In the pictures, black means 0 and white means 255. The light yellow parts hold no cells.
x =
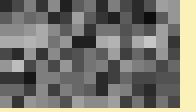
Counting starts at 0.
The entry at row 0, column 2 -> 126
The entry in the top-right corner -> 150
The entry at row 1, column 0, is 92
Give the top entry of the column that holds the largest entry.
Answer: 82
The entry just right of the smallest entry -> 92
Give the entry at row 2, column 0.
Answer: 138
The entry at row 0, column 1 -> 72
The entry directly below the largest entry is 63
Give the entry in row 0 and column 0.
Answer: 42
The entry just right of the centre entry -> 92
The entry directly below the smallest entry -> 82
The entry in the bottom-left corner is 138
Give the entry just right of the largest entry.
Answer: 159
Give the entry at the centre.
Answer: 116
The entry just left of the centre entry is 82
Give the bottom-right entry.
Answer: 72
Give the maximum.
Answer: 198

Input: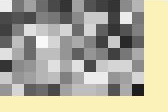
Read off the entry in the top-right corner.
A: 181
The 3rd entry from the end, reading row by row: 83
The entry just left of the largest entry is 107
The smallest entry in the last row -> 30
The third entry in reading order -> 161
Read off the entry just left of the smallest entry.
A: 170
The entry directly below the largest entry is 190
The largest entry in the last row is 213
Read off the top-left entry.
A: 236
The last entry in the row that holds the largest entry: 95
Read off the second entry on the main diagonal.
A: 83
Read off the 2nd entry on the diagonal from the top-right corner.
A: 236
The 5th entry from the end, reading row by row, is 190
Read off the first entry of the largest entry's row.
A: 95
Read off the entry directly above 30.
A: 213
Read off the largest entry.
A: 248
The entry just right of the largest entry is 213
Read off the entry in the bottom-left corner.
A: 149
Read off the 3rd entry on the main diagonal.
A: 224
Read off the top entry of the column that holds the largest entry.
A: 107
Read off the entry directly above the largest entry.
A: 201
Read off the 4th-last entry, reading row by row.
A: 181

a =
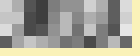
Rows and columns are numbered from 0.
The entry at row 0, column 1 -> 174
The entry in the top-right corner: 219
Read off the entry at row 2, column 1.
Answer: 155
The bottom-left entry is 94
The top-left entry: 208
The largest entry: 230
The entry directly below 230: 103
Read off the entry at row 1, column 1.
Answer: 197
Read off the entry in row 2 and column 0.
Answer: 219
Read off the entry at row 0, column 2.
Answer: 84

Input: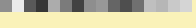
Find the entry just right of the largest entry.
89
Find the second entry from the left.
235
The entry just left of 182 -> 191
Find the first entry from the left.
142

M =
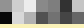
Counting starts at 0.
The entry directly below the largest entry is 177
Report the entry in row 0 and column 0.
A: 146
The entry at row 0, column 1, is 206

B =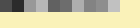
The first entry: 76
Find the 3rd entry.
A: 152
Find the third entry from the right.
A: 131

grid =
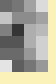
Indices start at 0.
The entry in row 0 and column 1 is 118
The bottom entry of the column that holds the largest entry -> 228
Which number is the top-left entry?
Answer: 106
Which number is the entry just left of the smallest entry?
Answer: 128
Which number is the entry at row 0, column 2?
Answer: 162
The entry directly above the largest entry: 106
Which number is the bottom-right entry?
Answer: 152

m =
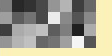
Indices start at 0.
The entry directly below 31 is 244
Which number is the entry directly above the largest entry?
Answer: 31
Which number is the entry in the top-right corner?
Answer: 103
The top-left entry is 126
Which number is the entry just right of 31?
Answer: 171
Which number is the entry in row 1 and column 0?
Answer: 159
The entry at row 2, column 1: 171
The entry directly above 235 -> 149
